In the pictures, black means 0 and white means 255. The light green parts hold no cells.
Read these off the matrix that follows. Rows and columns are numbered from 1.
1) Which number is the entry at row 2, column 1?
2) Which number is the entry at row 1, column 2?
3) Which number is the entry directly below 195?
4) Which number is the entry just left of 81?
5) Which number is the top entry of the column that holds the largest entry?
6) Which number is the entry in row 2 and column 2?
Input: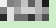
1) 128
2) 128
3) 208
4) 154
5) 239
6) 224

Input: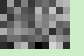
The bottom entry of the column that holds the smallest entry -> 0
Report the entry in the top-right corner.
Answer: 184
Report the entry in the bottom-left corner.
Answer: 44
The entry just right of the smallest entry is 28
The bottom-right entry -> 44
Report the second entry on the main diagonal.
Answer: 84
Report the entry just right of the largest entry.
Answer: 184
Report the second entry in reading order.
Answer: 158
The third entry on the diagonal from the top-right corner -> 143
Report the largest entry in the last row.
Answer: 211
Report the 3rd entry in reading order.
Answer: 56
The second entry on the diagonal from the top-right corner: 70

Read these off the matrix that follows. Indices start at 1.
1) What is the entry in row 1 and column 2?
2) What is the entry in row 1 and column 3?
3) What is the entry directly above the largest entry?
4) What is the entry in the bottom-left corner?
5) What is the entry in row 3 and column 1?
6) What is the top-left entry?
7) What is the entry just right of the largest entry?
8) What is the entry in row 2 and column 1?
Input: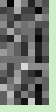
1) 6
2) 184
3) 112
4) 96
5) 112
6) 140
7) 140
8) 64

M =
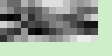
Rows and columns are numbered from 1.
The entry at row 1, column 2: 106
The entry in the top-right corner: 194
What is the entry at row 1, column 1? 150
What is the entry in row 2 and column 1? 164
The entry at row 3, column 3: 19
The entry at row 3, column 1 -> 19
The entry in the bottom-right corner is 222
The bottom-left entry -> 47
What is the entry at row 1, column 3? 106
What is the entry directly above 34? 77

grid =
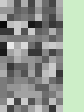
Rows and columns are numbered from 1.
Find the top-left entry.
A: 203
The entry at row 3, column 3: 109
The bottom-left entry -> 190
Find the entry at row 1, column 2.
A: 174
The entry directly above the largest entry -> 123
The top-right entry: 174
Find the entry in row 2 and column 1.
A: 149
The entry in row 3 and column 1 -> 190
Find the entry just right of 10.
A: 190
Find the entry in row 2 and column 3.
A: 96
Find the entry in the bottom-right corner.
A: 190
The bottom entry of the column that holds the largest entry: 70
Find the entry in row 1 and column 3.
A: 83
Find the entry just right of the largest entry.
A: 174

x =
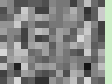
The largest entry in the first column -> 214
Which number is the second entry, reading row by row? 132
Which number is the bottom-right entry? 93
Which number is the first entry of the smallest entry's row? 190
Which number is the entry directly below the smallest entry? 65
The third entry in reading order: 78
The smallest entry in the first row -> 65
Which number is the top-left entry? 148
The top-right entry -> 78
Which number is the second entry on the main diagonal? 132
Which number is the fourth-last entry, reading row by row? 107
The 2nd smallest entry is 33
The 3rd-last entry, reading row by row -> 214
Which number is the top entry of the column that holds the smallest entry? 190
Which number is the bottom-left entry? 78
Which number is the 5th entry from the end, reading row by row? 190
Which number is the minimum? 19
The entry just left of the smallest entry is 119
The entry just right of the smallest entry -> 132
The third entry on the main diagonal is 175
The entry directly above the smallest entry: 119

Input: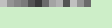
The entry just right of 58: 107
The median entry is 134

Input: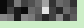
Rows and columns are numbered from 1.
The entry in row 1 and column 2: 38
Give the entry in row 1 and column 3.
122
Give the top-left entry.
10
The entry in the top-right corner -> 51
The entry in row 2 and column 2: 65
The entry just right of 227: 65
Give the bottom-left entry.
135
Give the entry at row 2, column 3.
26
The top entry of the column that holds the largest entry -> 162
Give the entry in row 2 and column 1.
10

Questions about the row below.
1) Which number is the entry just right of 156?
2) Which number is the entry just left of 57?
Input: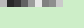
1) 231
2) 41

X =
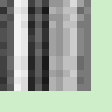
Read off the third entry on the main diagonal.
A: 243
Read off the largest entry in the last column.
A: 135
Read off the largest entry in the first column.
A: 107
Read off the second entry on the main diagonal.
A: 107
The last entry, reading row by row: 122
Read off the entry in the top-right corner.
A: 122
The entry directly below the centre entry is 50
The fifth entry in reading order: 65
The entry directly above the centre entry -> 50
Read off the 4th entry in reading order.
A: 231
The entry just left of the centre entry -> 93
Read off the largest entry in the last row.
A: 243
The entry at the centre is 37
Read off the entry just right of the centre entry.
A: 161
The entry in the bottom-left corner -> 65
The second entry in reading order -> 81

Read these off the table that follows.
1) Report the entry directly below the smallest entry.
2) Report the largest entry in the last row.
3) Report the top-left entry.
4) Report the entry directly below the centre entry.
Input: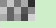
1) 140
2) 210
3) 140
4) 154

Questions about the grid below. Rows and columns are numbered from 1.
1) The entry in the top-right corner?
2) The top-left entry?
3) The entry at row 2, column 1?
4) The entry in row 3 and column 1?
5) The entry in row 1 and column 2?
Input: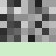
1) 159
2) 201
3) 217
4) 45
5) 72

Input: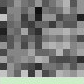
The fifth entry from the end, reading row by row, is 102
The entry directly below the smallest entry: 32
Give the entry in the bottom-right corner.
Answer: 179
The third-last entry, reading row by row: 164
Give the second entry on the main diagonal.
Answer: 133
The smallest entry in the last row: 60
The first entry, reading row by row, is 87
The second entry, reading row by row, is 102
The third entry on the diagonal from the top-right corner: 102
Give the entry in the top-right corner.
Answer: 148
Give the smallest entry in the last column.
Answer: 32
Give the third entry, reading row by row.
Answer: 148
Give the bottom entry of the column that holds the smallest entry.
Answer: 179
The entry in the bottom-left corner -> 195
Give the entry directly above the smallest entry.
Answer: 148
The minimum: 16
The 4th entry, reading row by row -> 117
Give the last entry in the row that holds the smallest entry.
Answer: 148
